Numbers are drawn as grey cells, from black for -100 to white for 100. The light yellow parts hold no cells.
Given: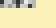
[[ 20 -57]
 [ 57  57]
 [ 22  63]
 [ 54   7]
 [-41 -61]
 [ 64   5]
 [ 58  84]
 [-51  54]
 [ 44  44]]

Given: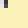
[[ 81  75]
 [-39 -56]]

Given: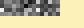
[[  6  89 -46 -36]
 [  8 -41 -13   7]
 [ 21 -47 -11   8]
 [-20   5  28 -20]
 [ 10 -39   2  -5]
 [-21 -48 -29 -51]
 [ 45  30 -90  -3]
 [-22  44 -34 -77]
 [ -4 -20 -10 -57]
 [-16  85 -31  57]
 [-60 -33 -51 -29]
 [ 42 -47 -32 -58]
 [-45  -1 -55  51]
 [ -5 -30 -39 -18]
 [-40  33 -32  -2]]

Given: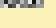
[[ 38  31]
 [ 77 -72]
 [-56  35]
 [-33  -9]
 [ 78 -29]
 [-10  46]
 [  6   0]
 [-31  81]
 [-14 -85]
 [ 22  56]
 [ 24  -1]]

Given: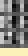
[[-24  56  52  59 -36  59  47  66 -39  42  54  47]
 [-31  16 -65  -5 -31 -16   6   6 -23   3  10 -22]
 [-30  14   1  76 -11  28 -21  43  -8  41  50  43]
 [-27 -85 -65 -62 -17 -73 -89 -90 -32 -71 -92 -57]
 [-37 -41   0 -18 -43 -26 -44 -53 -33 -54 -59 -17]
 [-11  51  35  23 -23  36  61  45 -16  33  48  26]
 [-22 -35 -55 -61 -20 -63 -24 -78 -12 -66 -67 -52]]

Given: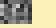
[[  4 -56  40  13  57 -24]
 [-61   3 -21 -26  -4 -74]
 [  1 -15 -31 -16 -58  -9]
 [ 12  -3  22  43  15 -13]
 [-15 -34 -12 -47  59 -14]
 [ 16 -47  -9 -49 -72 -23]
 [  6 -15   1  17 -11 -45]
 [-28 -57 -48 -64 -49 -19]]
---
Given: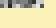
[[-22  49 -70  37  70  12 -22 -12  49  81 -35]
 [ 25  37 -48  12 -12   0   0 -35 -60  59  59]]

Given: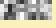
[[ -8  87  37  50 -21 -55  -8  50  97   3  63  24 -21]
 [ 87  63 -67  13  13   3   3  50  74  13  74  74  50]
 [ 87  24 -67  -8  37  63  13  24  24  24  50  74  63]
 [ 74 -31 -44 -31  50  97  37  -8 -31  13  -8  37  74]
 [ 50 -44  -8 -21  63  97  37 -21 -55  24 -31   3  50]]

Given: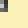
[[-16 -29]
 [ 57 -50]
 [ 10 -60]]

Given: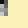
[[ 23  13]
 [ 57   3]
 [ 45 -20]
 [-89 -30]]

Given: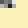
[[ 45  19 -74  32]
 [-31  -1 -11  81]]

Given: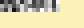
[[ 41  -5  29 -39   5  74  17 -16 -39 -16 -29  29  54 -51  74]
 [-74 -16 -62 -29  54 -62  17  64 -51  -5 -39  29  64 -51  97]
 [  5 -51  54 -87 -29  74  17  86  41   5  97  41  86  -5  64]]
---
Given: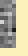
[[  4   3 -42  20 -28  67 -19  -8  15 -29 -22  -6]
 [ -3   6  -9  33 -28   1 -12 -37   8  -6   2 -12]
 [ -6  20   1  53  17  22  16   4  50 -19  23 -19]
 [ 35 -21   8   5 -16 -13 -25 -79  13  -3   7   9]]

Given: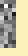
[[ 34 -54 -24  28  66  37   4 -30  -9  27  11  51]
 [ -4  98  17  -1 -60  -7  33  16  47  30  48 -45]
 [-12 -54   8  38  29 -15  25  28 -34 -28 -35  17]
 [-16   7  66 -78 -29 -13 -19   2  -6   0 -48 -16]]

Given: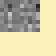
[[  9   4 -20  20   2  12  -1   0]
 [-16  -7   7  -6  -9 -16   7   4]
 [-11 -50 -23  57  33   8  40 -13]
 [ -7 -10   6  -8  -6 -11   7  -1]
 [ -8  -5   4  -3  -3 -10   9   4]
 [ -2  42 -12  24 -15  -5  13  27]
 [ 15   4 -21  13   0  18  -2  -6]
 [-20  12  -6  23 -19 -27  45  29]
 [  1  -2  -9   8   4  -4   9   1]
 [  0 -71 -40  34  34 -19  34 -15]]

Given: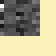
[[-73  98  15 -62 -70   0 -84 -41  -7]
 [-31 -28 -47 -31 -28 -31 -50 -46 -32]
 [-28 -38 -45 -36 -21 -24 -52 -35 -36]
 [-23 -37 -48 -36 -27 -30 -48 -36 -37]
 [-63 -45 -27 -87  -1 -52 -60 -77 -35]
 [-59 -37 -23 -75 -38 -65 -31 -70 -67]
 [-63 -23 -30 -31 -25 -58 -41 -55 -29]
 [-43 -30 -28 -46 -43 -45 -42 -37 -36]
 [ -5 -33 -61 -32 -26  -4 -50 -40 -28]
 [-16 -38 -50  -8 -45 -17 -40  -8 -40]]

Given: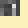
[[-26 -36 -15  -6]
 [-26 -50 -40 -51]
 [-11 -56 -44 -43]
 [-26  75  23  23]
 [-49 -49 -49 -49]]

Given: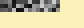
[[-23 -67 -30]
 [-15 -78 -23]
 [  5 -15 -42]
 [-83 -79  46]
 [-44  41 -92]
 [-41  15 -86]
 [-44 -75  46]
 [ 42 -90  -7]
 [-56  21  23]
 [-60  10 -10]
 [ 44  60 -55]
 [-32  12  50]
 [ -8  22 -20]
 [ 61   3 -78]
 [-14 -59  16]]

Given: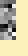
[[  9 -19  37  45  27  27 -77 -52  23   9]
 [ -6 -52  59   2  11  22 -95 -32  51  47]
 [-17 -95 -22  20  15 -47  -3  64 -23  54]
 [-18  85   5   7  72   7 -39 -92  97 -42]]
